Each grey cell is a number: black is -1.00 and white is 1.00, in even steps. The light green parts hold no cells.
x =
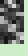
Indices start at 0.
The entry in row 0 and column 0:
-0.83
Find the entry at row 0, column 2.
0.66
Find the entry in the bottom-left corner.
-0.38
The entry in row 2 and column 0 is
0.30
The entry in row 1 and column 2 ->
-0.04
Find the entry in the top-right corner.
-0.60
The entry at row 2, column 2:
-0.70
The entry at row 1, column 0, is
-0.49
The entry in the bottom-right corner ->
-0.49
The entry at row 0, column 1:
-0.14

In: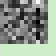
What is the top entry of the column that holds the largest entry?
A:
0.95
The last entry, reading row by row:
0.15
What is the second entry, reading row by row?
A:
0.04
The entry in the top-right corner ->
-0.21
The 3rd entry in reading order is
-0.34
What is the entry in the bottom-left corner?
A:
-0.08
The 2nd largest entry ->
0.70
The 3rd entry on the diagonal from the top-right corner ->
-0.99
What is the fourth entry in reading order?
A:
-0.68
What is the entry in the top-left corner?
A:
0.15
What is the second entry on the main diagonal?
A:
0.15
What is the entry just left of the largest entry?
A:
0.46
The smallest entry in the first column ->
-0.55
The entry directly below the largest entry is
0.25
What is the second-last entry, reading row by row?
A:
-0.34
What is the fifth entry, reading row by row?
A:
-0.44
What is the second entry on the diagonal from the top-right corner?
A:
0.46
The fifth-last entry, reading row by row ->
-0.34

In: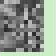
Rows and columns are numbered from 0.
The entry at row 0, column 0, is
-0.29
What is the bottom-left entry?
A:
-0.18
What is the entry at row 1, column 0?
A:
0.31
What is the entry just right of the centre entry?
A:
-0.18
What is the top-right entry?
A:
-0.18
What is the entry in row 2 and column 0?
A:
0.18
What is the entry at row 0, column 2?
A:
0.31
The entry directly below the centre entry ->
-0.18
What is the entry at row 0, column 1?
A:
0.51
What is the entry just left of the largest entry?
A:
-0.66
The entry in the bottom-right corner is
0.05
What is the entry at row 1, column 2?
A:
-0.05
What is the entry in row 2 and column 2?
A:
0.31

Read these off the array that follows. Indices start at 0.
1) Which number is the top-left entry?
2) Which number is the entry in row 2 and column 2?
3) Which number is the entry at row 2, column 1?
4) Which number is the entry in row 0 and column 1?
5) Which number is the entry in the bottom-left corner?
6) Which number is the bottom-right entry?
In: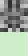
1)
0.62
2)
-0.41
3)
-0.04
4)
0.07
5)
-0.41
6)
-0.04

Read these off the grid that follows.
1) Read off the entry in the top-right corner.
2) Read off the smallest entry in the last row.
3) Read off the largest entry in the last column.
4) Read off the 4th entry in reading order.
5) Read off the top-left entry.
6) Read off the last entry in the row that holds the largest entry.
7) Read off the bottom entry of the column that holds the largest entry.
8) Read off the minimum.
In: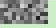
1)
0.16
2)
-0.51
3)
0.53
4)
-0.29
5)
0.16
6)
-0.19
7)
0.05
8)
-0.75

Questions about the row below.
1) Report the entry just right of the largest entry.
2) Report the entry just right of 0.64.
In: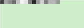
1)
0.77
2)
0.00

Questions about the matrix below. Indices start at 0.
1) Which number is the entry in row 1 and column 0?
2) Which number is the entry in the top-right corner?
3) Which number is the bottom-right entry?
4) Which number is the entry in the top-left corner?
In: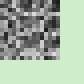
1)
-0.55
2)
-0.78
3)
0.37
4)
0.13

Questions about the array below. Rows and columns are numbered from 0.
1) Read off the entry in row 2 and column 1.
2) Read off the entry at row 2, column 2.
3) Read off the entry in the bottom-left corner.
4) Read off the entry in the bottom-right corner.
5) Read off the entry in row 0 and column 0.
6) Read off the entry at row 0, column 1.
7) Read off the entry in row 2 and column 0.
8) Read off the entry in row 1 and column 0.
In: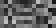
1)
-0.71
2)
0.03
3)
-0.21
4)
-0.21
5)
-0.32
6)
-0.71
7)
-0.32
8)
-0.09

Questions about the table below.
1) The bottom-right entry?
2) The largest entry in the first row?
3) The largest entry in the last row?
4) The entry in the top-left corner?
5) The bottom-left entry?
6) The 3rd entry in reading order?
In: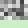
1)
0.14
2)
0.87
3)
0.87
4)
0.27
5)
0.14
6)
0.27

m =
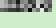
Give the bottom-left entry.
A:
-0.20
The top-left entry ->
0.46
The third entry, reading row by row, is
-0.32
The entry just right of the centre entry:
0.23
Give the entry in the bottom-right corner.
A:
0.03
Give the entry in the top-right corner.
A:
-0.20
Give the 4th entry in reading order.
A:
-0.09
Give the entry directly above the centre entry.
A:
0.13
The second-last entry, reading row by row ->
-0.54
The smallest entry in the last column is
-0.42
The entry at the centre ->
-0.09

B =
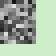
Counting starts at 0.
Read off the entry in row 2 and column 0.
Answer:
0.28
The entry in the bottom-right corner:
0.06
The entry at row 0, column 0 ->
-0.30
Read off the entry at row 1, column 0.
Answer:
-0.30
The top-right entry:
0.16
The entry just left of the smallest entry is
0.06
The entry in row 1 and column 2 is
0.41
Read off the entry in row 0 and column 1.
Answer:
-0.18
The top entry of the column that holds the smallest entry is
-0.84
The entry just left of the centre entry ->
-0.30
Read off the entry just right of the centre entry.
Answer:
-0.18
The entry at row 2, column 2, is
0.16
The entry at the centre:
-0.30
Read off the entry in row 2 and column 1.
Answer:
0.28
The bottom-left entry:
-0.60
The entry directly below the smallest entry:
0.73
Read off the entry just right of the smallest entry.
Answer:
-0.40
